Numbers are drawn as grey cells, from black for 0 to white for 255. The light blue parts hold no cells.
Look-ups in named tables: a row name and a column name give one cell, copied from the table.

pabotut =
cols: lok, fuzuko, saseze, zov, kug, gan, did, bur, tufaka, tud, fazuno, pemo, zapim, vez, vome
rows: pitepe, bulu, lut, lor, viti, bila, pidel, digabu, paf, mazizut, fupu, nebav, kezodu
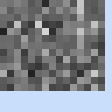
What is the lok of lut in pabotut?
107
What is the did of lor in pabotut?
55
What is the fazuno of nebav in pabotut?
73
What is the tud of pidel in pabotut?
97
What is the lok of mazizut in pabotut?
121
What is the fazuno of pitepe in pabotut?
84
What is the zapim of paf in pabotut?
137
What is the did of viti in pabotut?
213
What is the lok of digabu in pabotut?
70
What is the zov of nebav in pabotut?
124
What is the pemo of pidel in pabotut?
156
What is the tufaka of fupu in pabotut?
118
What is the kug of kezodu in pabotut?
109
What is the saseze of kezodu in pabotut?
129
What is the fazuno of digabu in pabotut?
126
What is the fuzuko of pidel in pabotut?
109
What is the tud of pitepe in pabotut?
142

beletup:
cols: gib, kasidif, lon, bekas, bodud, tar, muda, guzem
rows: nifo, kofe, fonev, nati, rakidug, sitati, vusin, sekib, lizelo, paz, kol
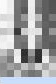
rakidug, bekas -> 205
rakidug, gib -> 198
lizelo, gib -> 156
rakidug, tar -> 225
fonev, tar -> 186
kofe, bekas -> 90
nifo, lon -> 115
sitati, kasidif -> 243
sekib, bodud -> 152
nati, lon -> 115
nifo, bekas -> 102
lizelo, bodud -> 114
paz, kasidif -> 161
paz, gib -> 138
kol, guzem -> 185
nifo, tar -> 124
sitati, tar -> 144
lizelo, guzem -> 157

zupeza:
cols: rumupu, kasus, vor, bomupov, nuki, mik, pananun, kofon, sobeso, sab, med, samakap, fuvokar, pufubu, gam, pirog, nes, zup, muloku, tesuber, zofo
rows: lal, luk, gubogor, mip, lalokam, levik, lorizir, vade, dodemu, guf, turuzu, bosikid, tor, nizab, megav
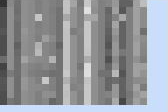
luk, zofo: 140
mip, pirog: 105
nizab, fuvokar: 199
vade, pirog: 99
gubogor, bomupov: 143
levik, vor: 110
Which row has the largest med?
lal

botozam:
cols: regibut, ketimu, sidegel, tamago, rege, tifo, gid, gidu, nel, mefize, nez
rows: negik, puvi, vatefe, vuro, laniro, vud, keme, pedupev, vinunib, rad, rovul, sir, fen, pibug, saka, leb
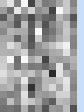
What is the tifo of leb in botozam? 146
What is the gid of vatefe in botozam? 102
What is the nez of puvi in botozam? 152
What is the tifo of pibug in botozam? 158
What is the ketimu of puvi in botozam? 112
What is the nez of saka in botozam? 143
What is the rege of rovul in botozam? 194
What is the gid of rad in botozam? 104
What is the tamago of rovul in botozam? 178
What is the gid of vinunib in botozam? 69
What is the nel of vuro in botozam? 164
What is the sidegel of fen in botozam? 125
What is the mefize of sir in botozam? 228
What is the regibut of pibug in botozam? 140
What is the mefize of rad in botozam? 131
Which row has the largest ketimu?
vinunib

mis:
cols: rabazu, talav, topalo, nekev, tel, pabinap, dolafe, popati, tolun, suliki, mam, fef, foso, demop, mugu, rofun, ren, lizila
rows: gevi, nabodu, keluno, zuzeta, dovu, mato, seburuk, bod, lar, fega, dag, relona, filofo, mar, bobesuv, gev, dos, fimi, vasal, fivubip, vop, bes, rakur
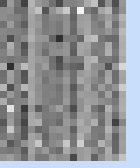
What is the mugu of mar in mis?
119
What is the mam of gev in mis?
77
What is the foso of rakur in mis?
163
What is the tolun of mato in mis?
48
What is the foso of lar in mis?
172
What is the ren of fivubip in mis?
98
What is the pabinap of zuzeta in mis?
153
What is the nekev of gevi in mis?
67

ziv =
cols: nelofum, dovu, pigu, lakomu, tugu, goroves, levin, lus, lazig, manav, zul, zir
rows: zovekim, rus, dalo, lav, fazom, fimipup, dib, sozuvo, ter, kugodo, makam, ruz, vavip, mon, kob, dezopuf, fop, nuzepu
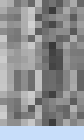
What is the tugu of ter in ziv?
174
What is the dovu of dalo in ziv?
125
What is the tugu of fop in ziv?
126
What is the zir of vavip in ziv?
100
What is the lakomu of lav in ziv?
174
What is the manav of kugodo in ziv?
147
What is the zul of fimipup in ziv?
175
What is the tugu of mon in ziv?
204
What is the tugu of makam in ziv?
110
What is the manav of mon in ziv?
165
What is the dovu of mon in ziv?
150
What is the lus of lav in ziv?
72
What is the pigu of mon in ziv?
148
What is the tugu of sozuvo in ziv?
175

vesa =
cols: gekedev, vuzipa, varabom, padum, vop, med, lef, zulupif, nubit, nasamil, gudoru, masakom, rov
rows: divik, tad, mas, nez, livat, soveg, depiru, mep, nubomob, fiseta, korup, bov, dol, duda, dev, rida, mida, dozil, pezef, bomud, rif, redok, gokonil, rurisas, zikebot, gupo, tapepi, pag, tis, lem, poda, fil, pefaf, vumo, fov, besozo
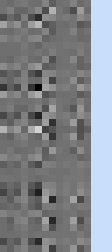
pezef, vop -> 171
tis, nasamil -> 118
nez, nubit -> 110
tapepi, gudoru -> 116
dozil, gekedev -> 108
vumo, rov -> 111
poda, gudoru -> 117
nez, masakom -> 88
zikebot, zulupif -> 112
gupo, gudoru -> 117
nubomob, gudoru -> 135
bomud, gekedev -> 108
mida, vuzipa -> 101
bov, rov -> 112
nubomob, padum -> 124
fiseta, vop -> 138
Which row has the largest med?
pezef

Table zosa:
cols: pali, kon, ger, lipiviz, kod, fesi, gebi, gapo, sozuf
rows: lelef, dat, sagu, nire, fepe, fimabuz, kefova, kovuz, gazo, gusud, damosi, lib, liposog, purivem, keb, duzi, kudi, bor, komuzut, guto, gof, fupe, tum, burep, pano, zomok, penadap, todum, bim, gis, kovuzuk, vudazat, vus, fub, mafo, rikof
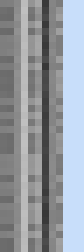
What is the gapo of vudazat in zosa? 130
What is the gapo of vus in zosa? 134
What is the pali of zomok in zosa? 111
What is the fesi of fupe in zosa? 147
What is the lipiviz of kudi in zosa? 186
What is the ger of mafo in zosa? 145
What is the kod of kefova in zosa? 148
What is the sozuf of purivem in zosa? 146
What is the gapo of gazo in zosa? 132
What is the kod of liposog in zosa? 115
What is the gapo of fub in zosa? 141
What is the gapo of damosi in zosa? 135
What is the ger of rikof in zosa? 144
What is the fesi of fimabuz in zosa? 164
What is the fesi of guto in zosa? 147
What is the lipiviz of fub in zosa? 183

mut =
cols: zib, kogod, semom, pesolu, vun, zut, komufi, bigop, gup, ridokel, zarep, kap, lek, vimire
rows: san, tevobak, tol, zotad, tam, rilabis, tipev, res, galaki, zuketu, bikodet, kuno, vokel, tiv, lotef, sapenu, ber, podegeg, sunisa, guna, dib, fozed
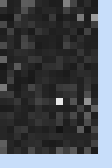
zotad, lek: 31
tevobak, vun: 46
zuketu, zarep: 28
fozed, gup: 86
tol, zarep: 30
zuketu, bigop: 48
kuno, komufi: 46
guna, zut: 41
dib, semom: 30
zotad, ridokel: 48
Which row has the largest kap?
tol

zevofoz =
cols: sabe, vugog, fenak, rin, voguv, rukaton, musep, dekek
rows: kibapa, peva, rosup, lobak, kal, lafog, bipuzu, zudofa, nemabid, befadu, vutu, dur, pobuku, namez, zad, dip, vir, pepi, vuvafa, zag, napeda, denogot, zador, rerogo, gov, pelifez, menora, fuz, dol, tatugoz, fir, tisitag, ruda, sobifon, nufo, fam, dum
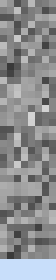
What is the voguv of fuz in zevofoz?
169
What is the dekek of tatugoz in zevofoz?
88
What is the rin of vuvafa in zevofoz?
119
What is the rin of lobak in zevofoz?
119
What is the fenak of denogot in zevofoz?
90
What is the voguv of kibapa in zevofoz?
184
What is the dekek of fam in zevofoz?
149
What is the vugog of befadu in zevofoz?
57
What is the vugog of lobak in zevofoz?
151
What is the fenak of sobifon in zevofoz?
64
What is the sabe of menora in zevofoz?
173
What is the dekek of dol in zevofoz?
150
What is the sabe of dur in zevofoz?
185
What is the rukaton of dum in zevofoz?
139
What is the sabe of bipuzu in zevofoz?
188
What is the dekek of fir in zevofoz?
177
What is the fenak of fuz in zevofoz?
153
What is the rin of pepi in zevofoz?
141
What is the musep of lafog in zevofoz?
113
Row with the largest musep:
dip

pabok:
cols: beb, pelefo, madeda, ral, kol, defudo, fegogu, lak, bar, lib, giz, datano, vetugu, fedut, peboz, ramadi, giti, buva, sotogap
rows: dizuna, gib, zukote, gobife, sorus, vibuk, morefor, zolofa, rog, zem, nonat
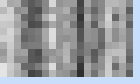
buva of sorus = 166
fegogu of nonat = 133
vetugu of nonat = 163
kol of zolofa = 89
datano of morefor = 98
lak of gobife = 167
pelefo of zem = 203
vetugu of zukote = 171
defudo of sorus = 124
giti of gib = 156
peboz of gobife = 161
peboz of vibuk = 109
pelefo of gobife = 198

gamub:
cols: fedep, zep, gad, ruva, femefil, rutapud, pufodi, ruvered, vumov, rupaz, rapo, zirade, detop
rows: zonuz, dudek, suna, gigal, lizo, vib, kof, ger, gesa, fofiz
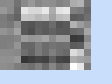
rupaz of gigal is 90
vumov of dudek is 227
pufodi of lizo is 90
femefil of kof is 103
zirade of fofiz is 231
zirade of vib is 61
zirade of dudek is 122
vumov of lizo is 90
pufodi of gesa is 66
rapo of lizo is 105
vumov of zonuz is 131
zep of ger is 139
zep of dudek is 139
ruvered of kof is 115
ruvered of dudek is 172
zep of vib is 127
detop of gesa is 155
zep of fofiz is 138

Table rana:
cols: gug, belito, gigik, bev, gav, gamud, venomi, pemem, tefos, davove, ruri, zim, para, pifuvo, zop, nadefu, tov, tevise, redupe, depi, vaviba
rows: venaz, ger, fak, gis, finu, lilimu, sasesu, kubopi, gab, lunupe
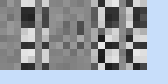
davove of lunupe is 122
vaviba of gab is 217
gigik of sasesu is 142
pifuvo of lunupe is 90
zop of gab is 28
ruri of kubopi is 114
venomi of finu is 204
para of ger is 136
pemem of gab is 135
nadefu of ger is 49
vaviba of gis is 63
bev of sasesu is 49

